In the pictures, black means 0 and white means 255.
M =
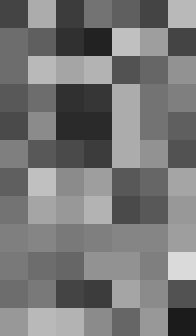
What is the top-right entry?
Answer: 185
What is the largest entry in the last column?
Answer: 218
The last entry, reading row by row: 27
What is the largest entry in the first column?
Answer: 152
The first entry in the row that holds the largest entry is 121
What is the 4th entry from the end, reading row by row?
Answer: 139
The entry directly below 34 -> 179
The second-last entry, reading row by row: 152
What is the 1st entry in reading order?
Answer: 68
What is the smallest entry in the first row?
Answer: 60
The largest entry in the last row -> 185
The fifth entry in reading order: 95
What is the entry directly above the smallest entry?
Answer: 82
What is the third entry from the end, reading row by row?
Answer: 102
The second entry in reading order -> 172

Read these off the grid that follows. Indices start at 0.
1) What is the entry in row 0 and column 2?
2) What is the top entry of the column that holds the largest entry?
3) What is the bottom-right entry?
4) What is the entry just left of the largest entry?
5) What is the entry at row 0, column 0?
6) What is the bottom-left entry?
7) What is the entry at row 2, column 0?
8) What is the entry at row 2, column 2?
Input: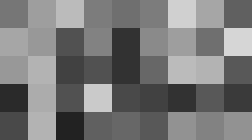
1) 187
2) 96
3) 146
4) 111
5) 118
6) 73
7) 152
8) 65

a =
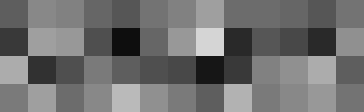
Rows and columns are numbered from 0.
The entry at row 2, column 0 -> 172
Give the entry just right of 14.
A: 102
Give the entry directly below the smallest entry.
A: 94
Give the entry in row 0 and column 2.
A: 129
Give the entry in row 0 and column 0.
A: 94
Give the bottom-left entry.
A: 122
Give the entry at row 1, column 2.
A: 152
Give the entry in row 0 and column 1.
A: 136
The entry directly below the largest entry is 22
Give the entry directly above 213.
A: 159
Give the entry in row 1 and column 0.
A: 57
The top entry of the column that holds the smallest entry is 86
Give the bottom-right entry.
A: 115
